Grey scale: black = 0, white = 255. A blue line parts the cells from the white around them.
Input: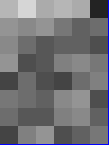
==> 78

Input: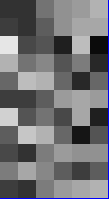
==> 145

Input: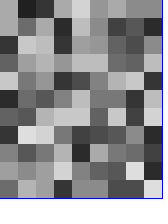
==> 65

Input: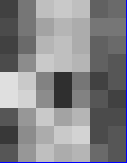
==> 75

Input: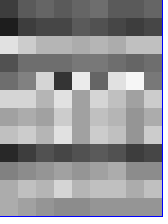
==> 140

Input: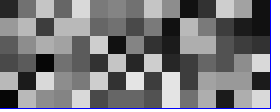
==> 217

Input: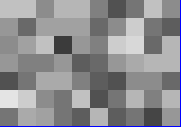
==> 105
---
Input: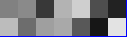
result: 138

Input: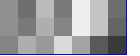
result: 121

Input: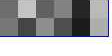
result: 195

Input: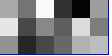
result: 72

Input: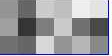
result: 53

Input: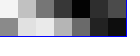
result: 193

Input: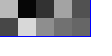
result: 6

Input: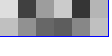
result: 64

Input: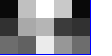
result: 169

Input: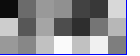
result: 87
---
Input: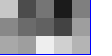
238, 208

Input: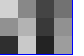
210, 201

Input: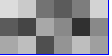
220, 211

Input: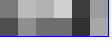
208, 187

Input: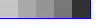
197, 169

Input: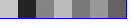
198, 187

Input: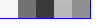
247, 185

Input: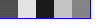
227, 195
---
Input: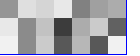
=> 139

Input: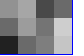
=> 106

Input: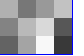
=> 164

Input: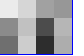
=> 205

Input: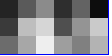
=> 167

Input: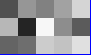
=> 110

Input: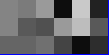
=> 101

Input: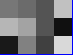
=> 129
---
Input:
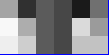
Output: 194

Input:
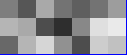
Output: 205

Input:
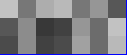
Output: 108

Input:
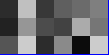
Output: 12

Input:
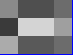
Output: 89

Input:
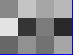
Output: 114

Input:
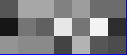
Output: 86
